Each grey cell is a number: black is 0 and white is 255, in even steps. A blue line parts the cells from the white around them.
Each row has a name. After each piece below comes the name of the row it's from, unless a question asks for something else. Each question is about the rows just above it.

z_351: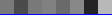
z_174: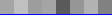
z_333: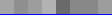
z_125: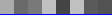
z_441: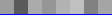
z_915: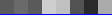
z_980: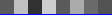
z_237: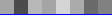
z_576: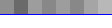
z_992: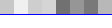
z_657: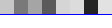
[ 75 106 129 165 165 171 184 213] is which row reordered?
z_237
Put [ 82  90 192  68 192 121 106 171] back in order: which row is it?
z_125
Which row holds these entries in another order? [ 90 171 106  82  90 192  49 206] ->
z_980
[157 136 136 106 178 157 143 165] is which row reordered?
z_333
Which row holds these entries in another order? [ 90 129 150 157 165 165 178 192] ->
z_174

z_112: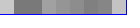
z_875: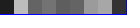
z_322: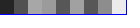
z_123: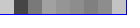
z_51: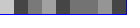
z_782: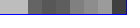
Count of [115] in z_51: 2
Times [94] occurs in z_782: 1
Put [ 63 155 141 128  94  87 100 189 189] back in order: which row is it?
z_782
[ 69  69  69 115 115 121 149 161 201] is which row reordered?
z_51

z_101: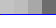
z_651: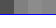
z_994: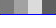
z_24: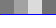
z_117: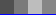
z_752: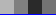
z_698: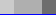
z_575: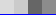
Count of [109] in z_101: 1
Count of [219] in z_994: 1

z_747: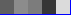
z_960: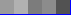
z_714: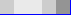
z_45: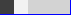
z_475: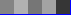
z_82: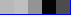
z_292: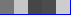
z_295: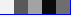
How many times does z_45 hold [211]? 3
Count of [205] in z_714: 2
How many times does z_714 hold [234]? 2

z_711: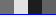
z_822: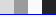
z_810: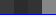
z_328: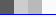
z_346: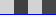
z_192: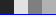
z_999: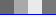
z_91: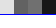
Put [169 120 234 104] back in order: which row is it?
z_999
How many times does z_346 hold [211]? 2
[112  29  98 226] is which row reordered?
z_711
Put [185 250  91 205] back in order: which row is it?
z_328

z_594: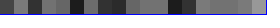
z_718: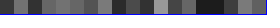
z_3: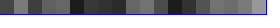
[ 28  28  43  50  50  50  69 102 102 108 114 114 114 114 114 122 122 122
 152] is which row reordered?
z_594
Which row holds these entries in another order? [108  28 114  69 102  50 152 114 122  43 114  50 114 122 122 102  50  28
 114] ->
z_594
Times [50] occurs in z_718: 2
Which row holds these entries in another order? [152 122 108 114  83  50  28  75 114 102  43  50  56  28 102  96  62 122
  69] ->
z_3
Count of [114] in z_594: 5
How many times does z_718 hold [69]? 1
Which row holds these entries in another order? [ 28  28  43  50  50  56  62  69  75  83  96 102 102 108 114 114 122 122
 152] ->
z_3

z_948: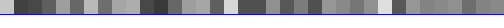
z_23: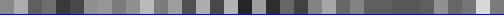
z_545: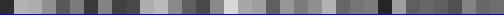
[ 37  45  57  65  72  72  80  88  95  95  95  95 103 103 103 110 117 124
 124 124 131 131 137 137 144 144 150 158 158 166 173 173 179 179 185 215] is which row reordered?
z_545
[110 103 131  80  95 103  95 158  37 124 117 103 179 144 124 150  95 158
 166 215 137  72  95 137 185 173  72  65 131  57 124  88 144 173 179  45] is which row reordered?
z_545
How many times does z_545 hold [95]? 4

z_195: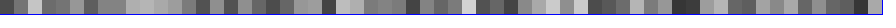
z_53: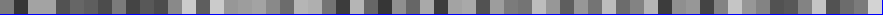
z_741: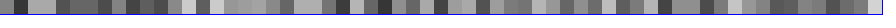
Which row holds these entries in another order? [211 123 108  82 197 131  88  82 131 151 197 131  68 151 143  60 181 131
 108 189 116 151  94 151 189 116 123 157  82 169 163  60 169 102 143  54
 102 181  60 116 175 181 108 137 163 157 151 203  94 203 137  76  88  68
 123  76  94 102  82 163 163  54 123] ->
z_53
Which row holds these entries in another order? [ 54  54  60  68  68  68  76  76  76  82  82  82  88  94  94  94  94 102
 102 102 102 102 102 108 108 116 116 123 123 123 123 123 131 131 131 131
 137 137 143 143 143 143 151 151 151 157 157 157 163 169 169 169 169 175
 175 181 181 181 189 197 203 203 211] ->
z_741
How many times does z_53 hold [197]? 2

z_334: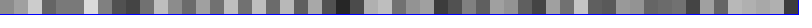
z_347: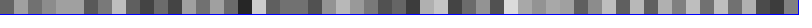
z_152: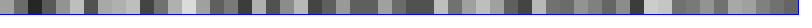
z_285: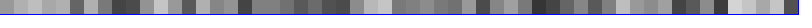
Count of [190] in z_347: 4
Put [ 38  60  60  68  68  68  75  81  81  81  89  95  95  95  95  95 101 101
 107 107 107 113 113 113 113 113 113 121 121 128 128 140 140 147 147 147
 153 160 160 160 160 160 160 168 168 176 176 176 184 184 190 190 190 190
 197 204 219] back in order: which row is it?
z_347
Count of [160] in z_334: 6
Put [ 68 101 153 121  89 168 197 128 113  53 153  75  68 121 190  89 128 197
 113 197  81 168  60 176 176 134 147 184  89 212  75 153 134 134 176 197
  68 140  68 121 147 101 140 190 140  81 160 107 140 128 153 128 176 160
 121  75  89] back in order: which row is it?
z_285
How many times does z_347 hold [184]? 2
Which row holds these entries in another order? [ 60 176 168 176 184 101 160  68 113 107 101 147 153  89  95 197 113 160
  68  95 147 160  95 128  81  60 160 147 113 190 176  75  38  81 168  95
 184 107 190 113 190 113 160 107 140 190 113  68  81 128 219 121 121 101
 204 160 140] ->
z_334
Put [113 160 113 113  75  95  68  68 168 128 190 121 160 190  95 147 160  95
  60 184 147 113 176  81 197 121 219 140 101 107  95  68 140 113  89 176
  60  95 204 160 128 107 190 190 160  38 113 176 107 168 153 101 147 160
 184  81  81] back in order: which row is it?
z_347

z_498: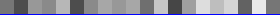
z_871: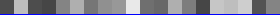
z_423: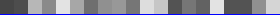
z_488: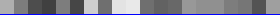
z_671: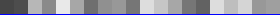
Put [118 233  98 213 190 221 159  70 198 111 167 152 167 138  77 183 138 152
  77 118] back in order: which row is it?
z_498
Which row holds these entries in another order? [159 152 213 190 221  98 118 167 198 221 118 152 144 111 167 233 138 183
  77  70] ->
z_671
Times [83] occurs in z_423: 3

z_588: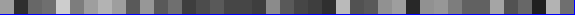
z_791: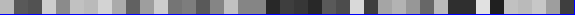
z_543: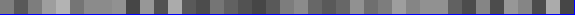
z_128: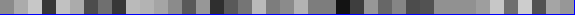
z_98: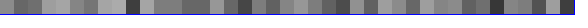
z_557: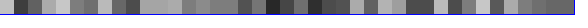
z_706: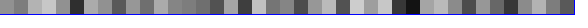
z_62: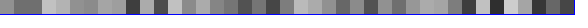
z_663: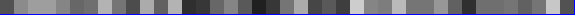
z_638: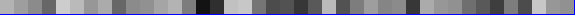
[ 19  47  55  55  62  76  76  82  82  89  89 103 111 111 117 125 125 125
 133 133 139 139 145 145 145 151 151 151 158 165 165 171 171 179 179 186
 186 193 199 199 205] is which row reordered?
z_706
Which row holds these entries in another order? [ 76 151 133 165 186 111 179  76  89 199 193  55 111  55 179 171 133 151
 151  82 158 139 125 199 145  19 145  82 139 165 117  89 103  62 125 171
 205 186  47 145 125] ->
z_706
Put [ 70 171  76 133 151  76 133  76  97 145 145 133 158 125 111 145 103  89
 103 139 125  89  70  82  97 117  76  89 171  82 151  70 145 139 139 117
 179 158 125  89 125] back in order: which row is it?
z_543
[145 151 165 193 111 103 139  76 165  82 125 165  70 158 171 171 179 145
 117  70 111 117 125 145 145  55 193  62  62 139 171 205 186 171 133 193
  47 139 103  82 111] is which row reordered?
z_62
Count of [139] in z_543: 3
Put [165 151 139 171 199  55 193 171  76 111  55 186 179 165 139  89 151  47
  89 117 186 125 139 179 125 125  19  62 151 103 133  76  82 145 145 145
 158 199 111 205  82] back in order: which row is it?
z_128

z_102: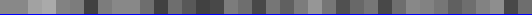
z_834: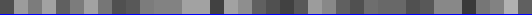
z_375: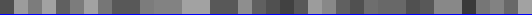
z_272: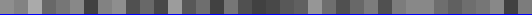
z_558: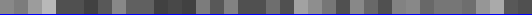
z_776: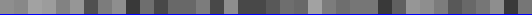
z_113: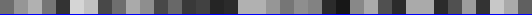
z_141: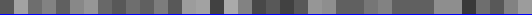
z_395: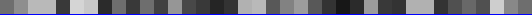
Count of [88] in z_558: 3
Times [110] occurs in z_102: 6
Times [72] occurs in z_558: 1
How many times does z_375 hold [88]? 6

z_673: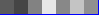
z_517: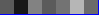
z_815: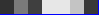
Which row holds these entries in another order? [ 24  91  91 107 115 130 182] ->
z_517
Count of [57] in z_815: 1

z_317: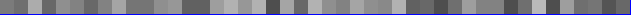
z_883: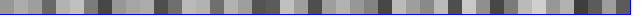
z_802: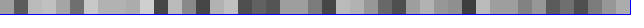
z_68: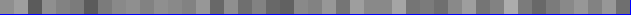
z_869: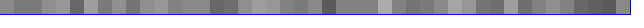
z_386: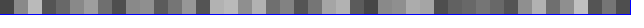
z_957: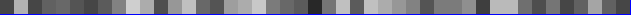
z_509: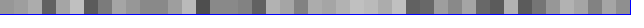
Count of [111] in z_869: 3
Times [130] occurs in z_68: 7
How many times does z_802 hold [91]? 2
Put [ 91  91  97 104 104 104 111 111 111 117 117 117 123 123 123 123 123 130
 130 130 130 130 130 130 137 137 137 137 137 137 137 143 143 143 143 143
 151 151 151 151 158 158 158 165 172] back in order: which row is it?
z_68
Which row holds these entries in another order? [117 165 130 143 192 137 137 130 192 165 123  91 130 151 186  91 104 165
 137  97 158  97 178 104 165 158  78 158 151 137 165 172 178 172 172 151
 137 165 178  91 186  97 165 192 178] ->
z_509
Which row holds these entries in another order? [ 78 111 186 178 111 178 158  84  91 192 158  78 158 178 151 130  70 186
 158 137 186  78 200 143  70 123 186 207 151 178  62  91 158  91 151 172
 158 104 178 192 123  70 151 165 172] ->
z_883
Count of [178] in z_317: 4

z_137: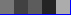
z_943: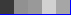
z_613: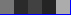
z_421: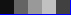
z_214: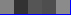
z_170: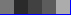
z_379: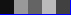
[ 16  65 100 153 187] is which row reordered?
z_379
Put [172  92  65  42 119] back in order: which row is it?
z_170

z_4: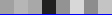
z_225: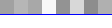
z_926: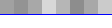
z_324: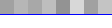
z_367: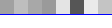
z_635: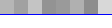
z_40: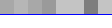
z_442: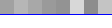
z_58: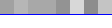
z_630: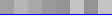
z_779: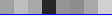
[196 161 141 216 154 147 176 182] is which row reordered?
z_635
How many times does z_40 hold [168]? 2
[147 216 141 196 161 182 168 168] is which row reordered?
z_58
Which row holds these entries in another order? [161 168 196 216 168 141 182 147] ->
z_58
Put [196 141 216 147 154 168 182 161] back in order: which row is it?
z_442

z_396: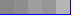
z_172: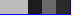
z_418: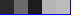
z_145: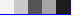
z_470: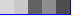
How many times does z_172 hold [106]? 1
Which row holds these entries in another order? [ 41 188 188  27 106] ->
z_172

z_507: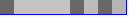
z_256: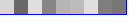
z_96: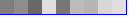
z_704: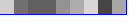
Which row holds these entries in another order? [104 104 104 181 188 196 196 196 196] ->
z_507
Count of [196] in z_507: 4
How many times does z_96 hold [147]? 0
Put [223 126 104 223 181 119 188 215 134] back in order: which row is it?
z_256

